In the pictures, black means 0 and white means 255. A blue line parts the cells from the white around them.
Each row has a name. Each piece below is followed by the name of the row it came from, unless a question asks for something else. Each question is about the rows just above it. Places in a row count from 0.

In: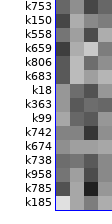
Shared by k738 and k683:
[89]
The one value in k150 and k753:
[70]
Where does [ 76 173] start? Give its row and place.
k558, 2

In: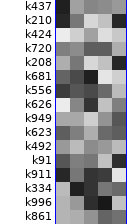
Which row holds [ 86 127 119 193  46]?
k91
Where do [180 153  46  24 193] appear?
k996
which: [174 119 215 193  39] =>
k208
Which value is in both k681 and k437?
[32]

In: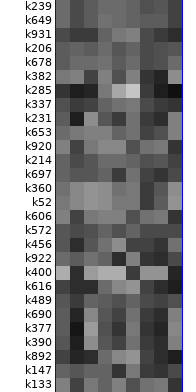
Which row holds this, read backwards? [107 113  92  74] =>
k649
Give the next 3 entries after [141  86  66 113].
[ 59  45 128]
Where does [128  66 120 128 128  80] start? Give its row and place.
k606, 0
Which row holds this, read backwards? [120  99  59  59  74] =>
k931

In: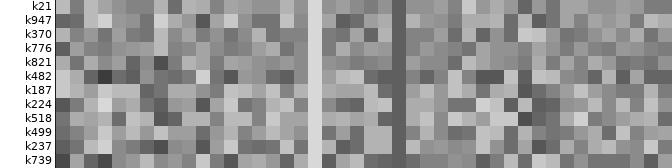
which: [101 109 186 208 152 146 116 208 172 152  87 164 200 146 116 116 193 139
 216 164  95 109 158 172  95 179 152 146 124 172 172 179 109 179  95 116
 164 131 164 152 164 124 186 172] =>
k947
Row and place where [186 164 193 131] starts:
k187, 13
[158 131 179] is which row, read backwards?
k499
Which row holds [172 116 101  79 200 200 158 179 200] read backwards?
k518
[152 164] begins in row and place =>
k947, 39
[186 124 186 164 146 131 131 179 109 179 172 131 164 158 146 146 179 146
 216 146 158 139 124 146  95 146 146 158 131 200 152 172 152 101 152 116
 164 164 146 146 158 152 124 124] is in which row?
k21
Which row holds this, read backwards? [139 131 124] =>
k821

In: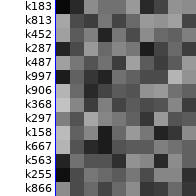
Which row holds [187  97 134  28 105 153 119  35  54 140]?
k158
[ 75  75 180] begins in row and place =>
k997, 6
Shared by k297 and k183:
[153]
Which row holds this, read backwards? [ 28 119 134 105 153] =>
k287
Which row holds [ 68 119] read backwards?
k813

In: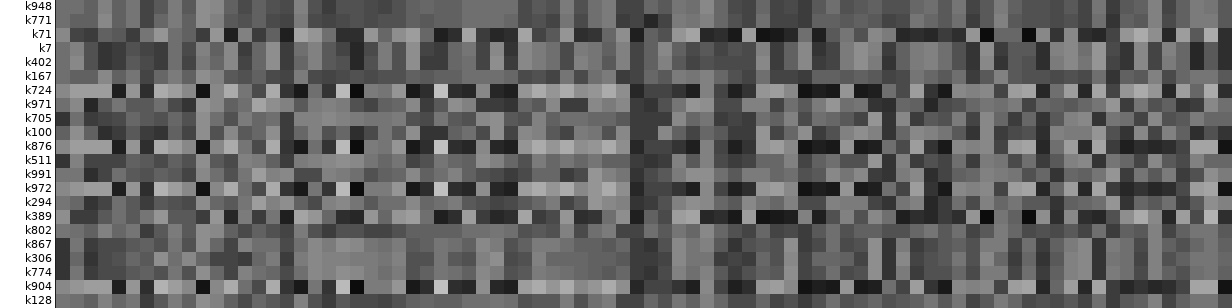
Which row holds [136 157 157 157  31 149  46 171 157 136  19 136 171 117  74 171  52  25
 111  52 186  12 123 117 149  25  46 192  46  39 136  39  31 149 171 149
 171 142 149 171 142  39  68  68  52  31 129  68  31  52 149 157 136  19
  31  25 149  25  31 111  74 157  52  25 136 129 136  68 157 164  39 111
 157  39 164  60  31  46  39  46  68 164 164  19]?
k876
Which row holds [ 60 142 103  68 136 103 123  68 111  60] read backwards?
k402
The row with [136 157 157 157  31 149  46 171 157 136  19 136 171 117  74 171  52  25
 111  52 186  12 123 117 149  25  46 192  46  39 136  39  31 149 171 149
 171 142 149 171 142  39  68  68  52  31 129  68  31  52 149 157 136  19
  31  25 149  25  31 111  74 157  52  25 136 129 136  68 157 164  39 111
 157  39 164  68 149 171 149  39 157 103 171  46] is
k724
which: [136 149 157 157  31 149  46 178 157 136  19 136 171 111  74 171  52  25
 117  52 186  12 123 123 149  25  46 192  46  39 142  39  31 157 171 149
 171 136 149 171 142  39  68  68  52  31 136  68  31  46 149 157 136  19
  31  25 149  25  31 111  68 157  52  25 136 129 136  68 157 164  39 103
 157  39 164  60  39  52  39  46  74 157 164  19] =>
k972
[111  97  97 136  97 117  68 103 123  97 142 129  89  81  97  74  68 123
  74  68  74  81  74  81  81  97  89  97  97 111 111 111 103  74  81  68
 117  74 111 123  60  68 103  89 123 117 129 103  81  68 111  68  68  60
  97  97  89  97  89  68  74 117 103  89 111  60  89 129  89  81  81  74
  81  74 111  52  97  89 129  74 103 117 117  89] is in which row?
k167
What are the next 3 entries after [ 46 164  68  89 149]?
[ 46  52 103]

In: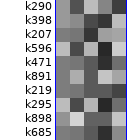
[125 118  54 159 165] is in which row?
k207
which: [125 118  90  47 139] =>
k685

